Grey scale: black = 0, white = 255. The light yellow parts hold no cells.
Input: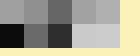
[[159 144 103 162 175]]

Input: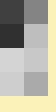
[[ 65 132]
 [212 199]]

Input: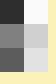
[[ 47 250]
 [ 93 226]]

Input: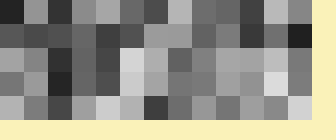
[[ 35 148  51 139 166 104  76 181 109 101  65 185 134]
 [163 132  49  99  70 212 174  97 128 166 163 189 121]
 [179 124  71 159 204 178  62 109 151 117 158 137 210]]

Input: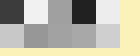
[[ 60 241 160  33 237]]

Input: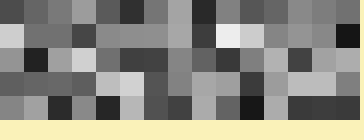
[[ 76 101 121 156  90  48 117 164  41 129  86 101 137 125 113]
 [148  34 160 208 112  64  66 133  98  57 127 178  66 162 173]
 [133 161  43 137  38 183  81  65 171  99  23 172  58  61  58]]

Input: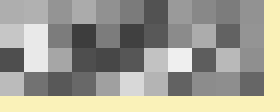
[[174 177 148 171 145 123  82 154 136 124 146]
 [ 78 233 166  78  71  86 194 239  93 185 143]]
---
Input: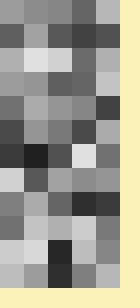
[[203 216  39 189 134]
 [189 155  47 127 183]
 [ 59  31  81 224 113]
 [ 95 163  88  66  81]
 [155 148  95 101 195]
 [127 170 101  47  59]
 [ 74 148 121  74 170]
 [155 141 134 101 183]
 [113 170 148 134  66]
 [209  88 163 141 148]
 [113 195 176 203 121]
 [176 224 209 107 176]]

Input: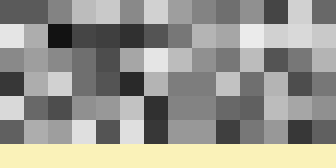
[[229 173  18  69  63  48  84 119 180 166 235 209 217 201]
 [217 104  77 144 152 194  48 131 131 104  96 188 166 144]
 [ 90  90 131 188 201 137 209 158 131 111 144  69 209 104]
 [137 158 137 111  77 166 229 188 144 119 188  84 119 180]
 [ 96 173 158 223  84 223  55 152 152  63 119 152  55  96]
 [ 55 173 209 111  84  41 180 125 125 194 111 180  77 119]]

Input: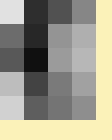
[[225  46  81 134]
 [209  94 116 142]
 [189  67 122 161]
 [108  39 148 175]
 [ 88  16 155 183]]

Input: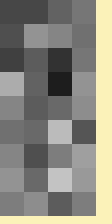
[[172  98  29 147]
 [ 64  92  50 118]
 [125 141  92 125]
 [ 71  71  98 118]
 [133  92 105 141]
 [133  79 125 159]
 [ 79 147 133 112]
 [112 105 187  85]
 [147 105 195 153]]

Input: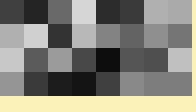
[[149  58  28  20  64 137 125 125]
 [176 208  51 184 131  99 143 117]
 [ 64  36 105 214  44  58 176 170]
 [200  91 155  72  13  85  79 192]]

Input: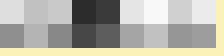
[[143 180 136  71  93 165 193 150 157]
 [222 193 201  44  58 229 248 208 235]]

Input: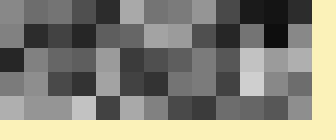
[[129  44  66  38  94 102 163 155  79  38 116  14 136]
 [123 142  73  51 163  66  51 116 123  66 207 136 109]
 [ 38 129 102  94 155  59  79  94 123  87 194 155 175]
 [136 109 116  79  44 169 116 123 149  73  26  20  44]
 [175 149 149 194  66 169 129  73  59 109 102  87 142]]

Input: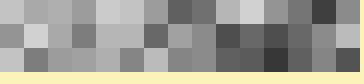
[[195 125 155 161 175 133 187 133 140  96  90  55  96 133  83]
 [148 209 169 125 181 181 104 161 140  77 104  77 104 140 187]
 [195 169 175 155 203 195 155  96 111 181 209 148 117  63 140]]
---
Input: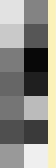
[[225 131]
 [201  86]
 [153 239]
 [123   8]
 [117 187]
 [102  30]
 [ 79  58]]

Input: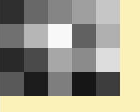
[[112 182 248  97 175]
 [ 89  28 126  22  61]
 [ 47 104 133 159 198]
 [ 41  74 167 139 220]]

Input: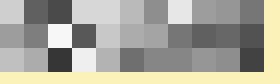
[[207  96  74 215 215 186 142 231 157 150 118]
 [192 172  54 239 179 111 134 134 150 142  66]
 [157 126 247  88 200 172 164 118  96 103  82]]

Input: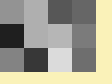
[[147 175  87 102]
 [131  55 219 110]
 [ 31 175 182 123]]

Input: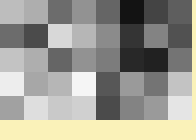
[[237 167 182 245  87 154 116 195]
 [195 174 101 146 124  40  33 116]
 [189 174 108 146 101  19  68  94]
 [161 222 201 208  75 131 154 229]
 [108  75 216 182 139  52 131  81]]

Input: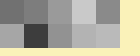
[[166  61 146 179 186]
 [113 125 154 201 138]]

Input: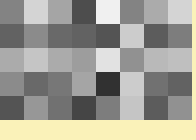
[[171 197 171 157 226 145 185 191]
 [139 105 119 165  49 204 113  98]
 [131 212 165  77 240 131 171 212]
 [ 98 139 105  98  84 204  92 125]
 [ 84 151 113  69 125 197  92 145]]

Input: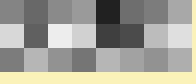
[[216  96 237 209  63  75 188 223]
 [132 104 138 154  33 110 124 168]
 [124 182 146 117 182 162 146 174]]
